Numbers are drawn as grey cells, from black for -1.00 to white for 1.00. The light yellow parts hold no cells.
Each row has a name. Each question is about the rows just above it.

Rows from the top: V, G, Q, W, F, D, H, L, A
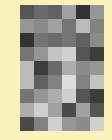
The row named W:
[-0.08  0.18  0.54  0.63 -0.33 -0.52]
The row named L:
[ 0.36  0.63  0.26 -0.42  0.26 -0.33]
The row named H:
[-0.08  0.18  0.36  0.63 -0.33 -0.52]
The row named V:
[-0.33 -0.17 -0.25  0.26 -0.61  0.18]

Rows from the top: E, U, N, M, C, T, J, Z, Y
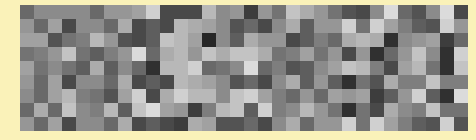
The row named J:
[ 0.09 -0.18  0.26  0.44 -0.01 -0.10 -0.35  0.26  0.63 -0.43  0.35  0.63
  0.44  0.44  0.09  0.53  0.63  0.26 -0.01 -0.18  0.18 -0.18  0.26  0.18
  0.26 -0.52 -0.26  0.18  0.63 -0.26 -0.62  0.72]
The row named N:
[ 0.26  0.26 -0.35 -0.10 -0.01  0.44  0.18 -0.35 -0.43 -0.26  0.53  0.44
  0.26 -0.70  0.09 -0.26  0.35  0.18  0.18 -0.43 -0.26 -0.01 -0.18  0.35
  0.44  0.35 -0.62  0.09  0.18  0.26 -0.52 -0.18]
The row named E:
[-0.18  0.09  0.09  0.09  0.09 -0.18  0.18  0.18  0.26  0.63 -0.43 -0.43
 -0.43  0.44  0.09  0.18 -0.52  0.18 -0.10  0.53  0.35  0.18 -0.10 -0.35
 -0.43  0.09  0.72 -0.18 -0.35  0.09  0.72 -0.43]
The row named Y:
[ 0.18 -0.18  0.26 -0.43  0.09  0.09 -0.18  0.35 -0.43 -0.26 -0.43 -0.52
  0.35  0.26 -0.35 -0.35 -0.18 -0.43  0.09  0.35 -0.18  0.18  0.18  0.63
 -0.10  0.63  0.26 -0.01 -0.26 -0.35  0.63 -0.35]

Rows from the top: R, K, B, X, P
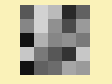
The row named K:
[ 0.05  0.65  0.13 -0.41  0.21]
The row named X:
[ 0.56 -0.05 -0.32 -0.60  0.56]
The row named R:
[-0.32  0.65  0.47 -0.68 -0.24]

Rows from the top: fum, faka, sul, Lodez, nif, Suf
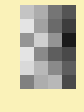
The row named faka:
[ 0.79  0.26 -0.17 -0.52]
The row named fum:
[ 0.54  0.36 -0.08 -0.34]
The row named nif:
[ 0.70  0.44  0.08 -0.26]

